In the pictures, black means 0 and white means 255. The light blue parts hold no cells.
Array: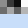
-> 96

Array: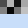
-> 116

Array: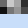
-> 148

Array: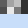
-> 120

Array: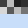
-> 190

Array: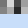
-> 40

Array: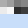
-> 45
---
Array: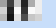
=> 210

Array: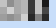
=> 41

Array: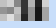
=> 164

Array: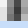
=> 184

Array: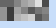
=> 117

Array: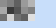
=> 223

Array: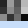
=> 10
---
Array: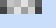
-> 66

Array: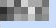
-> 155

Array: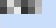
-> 190

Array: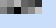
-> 196

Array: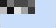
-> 57

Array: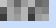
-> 130

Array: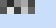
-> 100

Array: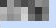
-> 116

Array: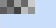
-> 146
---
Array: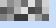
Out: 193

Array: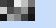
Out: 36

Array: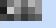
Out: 151

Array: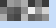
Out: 209

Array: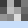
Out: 105

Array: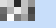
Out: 69

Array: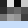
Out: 79

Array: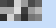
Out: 185

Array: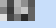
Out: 99
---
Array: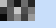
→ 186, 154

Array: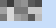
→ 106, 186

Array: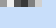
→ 154, 208

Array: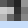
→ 89, 134

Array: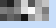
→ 58, 152

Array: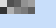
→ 219, 95

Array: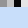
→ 148, 229
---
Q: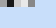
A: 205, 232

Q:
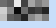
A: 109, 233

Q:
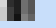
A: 31, 213

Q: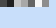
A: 168, 246

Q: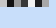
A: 55, 241

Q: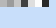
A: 64, 252

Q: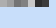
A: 129, 200

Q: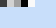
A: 160, 249

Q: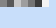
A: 158, 243

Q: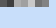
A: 160, 201
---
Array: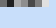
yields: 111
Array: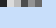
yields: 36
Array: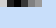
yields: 209
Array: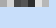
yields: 170
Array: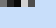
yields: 116
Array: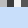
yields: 188
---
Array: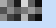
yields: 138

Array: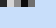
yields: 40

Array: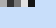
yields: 174

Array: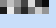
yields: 26

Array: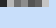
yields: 39

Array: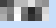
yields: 173
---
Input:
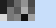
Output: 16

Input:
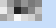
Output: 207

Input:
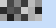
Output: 173

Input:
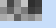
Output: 138

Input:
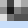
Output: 82

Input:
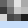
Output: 85

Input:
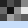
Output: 120

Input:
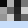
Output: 48

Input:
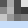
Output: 113

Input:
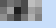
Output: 175
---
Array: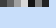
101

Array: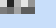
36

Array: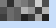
47

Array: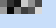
48

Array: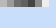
154

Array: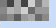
67

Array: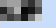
161

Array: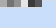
115
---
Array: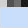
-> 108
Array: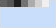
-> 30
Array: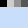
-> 145
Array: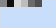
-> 218
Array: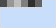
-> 190
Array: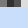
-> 81
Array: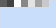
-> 253
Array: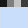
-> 195
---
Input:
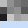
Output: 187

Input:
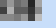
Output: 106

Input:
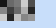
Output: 22

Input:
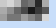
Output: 202

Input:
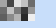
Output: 164

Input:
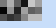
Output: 121

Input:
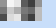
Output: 147
